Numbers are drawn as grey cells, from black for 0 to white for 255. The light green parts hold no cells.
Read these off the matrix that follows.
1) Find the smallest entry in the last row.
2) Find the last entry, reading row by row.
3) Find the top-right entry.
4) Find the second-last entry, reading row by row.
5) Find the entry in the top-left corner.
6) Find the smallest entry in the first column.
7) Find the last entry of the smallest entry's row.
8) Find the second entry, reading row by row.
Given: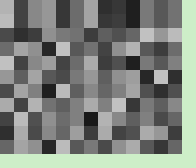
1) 39
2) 102
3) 114
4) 55
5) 179
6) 47
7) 102
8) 67

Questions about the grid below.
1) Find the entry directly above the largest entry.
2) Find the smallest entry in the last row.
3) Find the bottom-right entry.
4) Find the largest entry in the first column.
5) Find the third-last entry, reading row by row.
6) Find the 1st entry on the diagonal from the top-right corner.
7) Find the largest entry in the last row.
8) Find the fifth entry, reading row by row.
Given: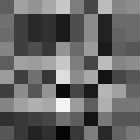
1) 12
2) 4
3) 120
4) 155
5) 41
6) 140
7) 126
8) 199

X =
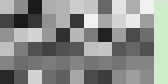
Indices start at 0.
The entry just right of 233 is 158
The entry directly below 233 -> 74
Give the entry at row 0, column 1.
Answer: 139
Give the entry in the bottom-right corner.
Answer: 139
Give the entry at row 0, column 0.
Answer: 191
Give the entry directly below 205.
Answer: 54
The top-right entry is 240
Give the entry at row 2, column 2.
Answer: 211
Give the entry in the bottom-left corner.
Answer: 40
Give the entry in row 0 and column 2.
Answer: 26
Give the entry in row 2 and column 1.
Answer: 197
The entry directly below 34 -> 197
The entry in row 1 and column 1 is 26
